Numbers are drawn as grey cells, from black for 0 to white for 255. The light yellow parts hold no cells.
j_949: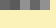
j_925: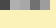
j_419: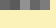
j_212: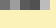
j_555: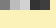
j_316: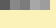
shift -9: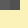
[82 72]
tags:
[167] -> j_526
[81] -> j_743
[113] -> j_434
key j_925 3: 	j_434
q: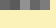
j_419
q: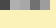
j_925
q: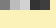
j_555
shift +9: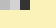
[197 219  60]

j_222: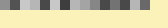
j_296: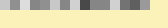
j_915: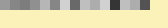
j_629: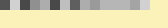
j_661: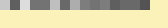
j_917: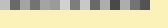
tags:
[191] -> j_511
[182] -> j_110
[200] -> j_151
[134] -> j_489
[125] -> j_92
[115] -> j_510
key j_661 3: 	j_510
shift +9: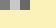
[134 209 114]
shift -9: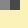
[125  64]
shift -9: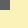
[86]
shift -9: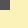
[74]

